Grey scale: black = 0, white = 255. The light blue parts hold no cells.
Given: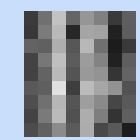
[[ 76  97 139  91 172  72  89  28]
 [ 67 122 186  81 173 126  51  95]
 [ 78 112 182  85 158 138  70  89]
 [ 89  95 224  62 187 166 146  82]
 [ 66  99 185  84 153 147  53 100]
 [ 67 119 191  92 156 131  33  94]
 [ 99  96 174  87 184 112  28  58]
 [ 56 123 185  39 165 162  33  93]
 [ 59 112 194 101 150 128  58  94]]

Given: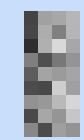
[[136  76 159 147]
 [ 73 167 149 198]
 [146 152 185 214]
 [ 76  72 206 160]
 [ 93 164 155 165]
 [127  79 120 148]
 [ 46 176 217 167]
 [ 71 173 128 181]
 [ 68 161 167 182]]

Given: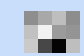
[[202  71   4 190]
 [193 242 155 148]
 [142 168 190 141]]

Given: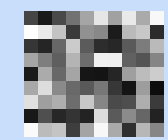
[[250 187 196  62 164 247 170  47 183 134]
 [ 24  79  39  52  35 220  90 139 102  34]
 [224 159 174 109 199 134  74  78 174  59]
 [168 221 138 105  89 119  55  20 157  13]
 [ 26 171 104 165  22  20  37 159 188 205]
 [165 126  95 180 109 240 239  97  84 133]
 [ 54  37 103 203  91  45  39  90 124 186]
 [254 234 195  57 145 136  27 186 200  43]
 [ 69  25  73 114 165 230 161 233 170 248]]

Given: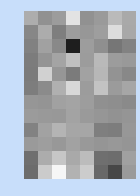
[[108 203 246 178 204 104  71 154]
 [111 172 198 169 188 111 109 160]
 [154 158 152 162 153 149 152 149]
 [130 162 180 166 166 127 125 151]
 [155 153 152 163 154 150 146 149]
 [150 148 161 164 157 144 142 138]
 [125 139 176 216 156 195 155 166]
 [123 209 150 123 162 183 147 136]
 [124 148 164 192 156 185 156 153]
 [129 161 137  30 157 143 118 130]
 [135 172 126 157 151 158 221 168]
 [173 145 156 227 145 154 186 169]]

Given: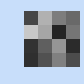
[[ 47  81 128  76]
 [ 50  95 149  43]
 [200 166  36 117]
 [ 70 177 125 105]]

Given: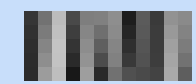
[[ 43 156 190  24 158  41 113  80  74  67 169  94]
 [ 44 142 195  42 147  76 129  57  82  61 165 114]
 [ 46 133 196  52 141  95 133  47  85  60 160 124]
 [ 49 123 192  62 134 111 139  37  89  60 153 131]
 [ 54 114 188  73 126 128 142  29  91  58 146 138]]

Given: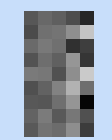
[[ 89 115 108 142  60]
 [ 99 123  89 119  80]
 [ 88  86 111 149   5]
 [ 80  98 130 178 110]
 [122 119  81 142 202]
 [ 83 110  96 150  53]
 [106 121 112  48  62]
 [ 75 112 116 143 196]
 [ 87 104  95  77  38]]

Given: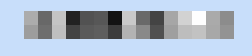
[[157 110 191  67  90  94  60 179 137  80 159 189 194 168 147]
 [172 104 196  34  82  87  19 201 105  68 166 210 254 170 140]]
